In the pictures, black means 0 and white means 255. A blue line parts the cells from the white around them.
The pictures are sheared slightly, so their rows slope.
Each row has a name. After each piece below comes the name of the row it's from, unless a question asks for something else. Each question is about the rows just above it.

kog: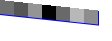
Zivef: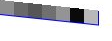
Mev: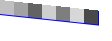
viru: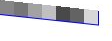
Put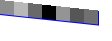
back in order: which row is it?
kog
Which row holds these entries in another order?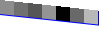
kog
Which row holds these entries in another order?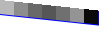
Zivef
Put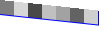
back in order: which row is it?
Mev
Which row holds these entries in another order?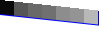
Zivef

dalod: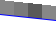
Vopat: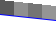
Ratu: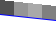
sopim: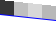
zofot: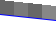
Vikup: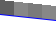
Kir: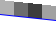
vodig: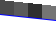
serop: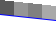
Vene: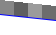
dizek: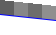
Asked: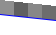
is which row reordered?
dizek
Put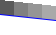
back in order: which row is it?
serop
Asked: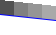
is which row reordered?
Ratu
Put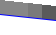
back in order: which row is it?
dalod
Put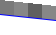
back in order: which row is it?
Vikup

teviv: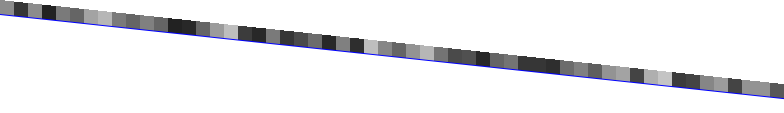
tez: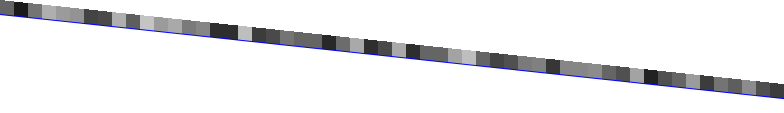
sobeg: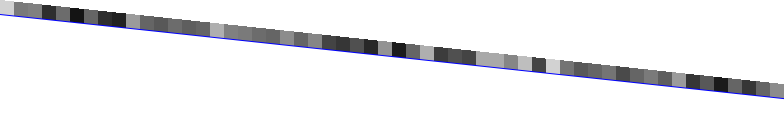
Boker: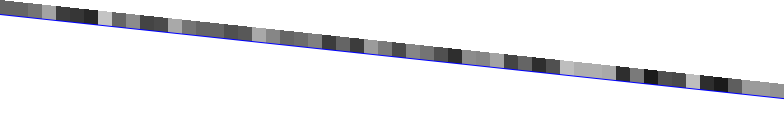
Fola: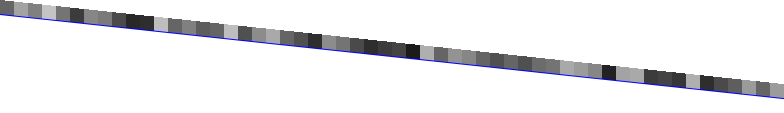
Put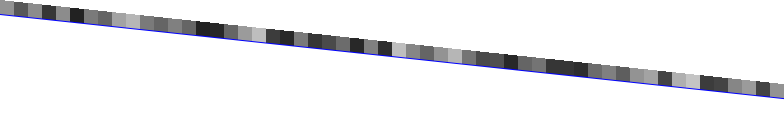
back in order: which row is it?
teviv
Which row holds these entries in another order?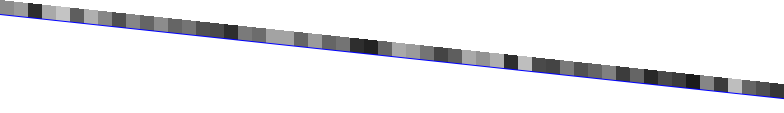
tez
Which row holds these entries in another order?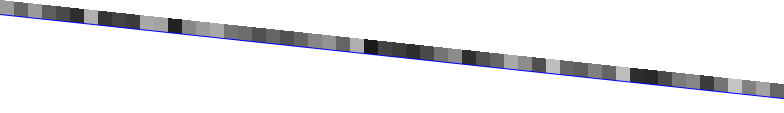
Fola
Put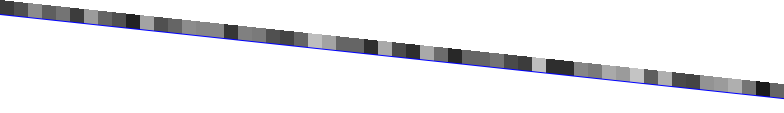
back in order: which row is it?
tez
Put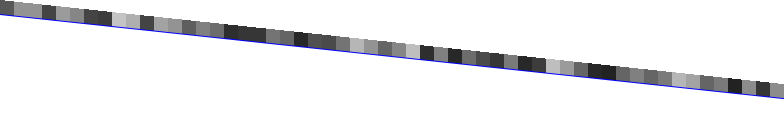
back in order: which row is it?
teviv
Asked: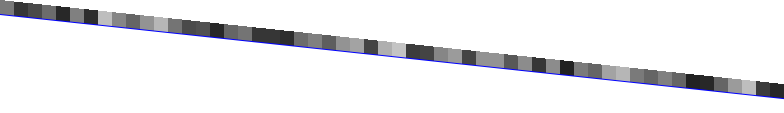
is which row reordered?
teviv

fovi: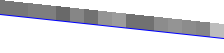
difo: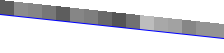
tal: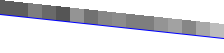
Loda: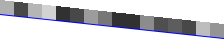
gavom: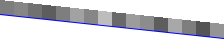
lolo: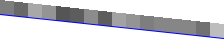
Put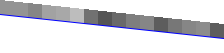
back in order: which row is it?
difo
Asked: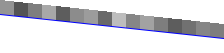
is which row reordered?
gavom
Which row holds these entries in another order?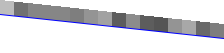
lolo
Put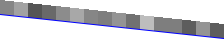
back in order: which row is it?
tal
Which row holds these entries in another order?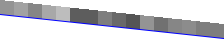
tal
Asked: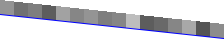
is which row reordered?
lolo
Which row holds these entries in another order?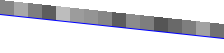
gavom

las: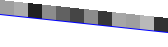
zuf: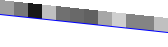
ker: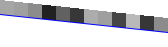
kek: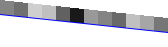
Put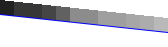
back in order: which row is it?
ker
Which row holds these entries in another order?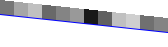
kek
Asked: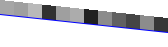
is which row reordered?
las

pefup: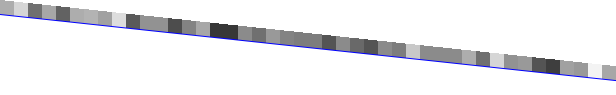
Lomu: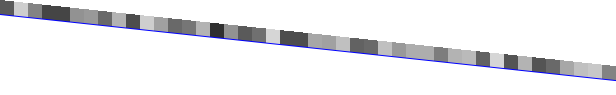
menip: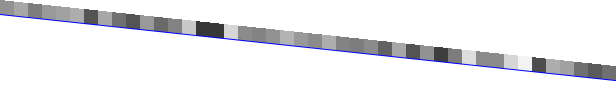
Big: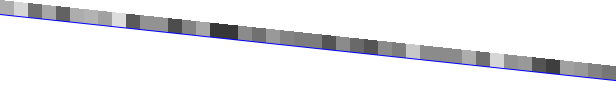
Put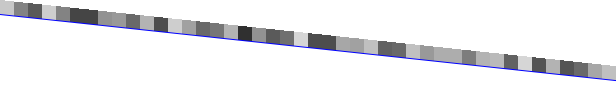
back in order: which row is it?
Lomu
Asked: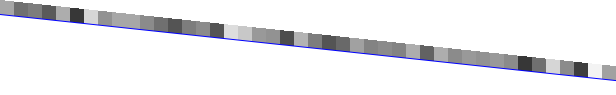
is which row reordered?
pefup

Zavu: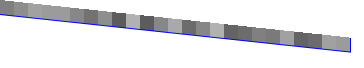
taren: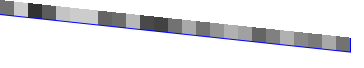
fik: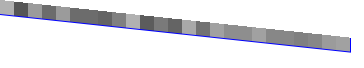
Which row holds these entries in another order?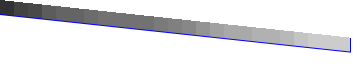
taren
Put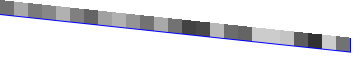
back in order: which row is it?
taren
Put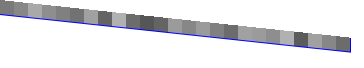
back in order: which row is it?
fik

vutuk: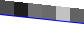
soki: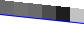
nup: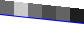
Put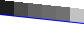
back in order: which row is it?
vutuk
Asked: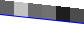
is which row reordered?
vutuk

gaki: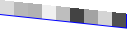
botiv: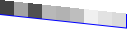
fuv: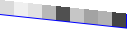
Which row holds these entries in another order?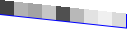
fuv
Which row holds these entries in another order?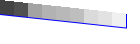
botiv
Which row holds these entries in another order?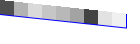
fuv
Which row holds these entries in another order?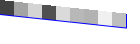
gaki
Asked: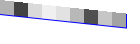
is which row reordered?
fuv
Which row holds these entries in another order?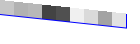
fuv
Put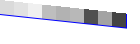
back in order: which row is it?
botiv

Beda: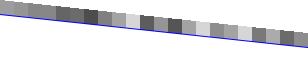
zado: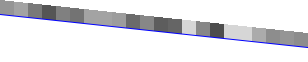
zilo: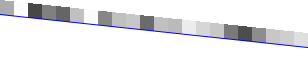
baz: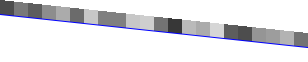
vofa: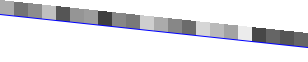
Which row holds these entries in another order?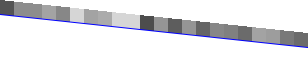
Beda
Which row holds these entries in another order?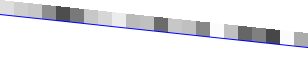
zilo
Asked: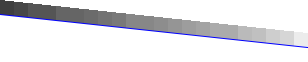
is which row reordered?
vofa
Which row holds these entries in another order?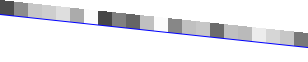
zilo
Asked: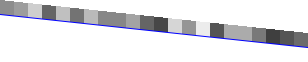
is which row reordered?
vofa
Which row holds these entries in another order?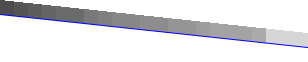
Beda
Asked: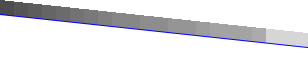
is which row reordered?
zado

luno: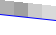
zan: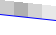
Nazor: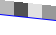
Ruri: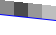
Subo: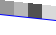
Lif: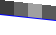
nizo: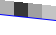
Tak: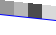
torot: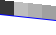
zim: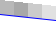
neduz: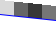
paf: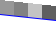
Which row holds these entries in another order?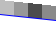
Ruri
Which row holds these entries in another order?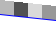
Subo
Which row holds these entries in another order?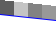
paf
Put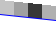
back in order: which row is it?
nizo
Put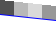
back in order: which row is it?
Subo
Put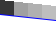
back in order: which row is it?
torot

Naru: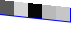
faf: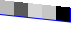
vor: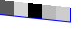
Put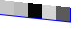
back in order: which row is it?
Naru
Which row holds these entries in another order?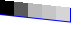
faf
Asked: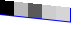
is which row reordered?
vor
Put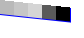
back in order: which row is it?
faf

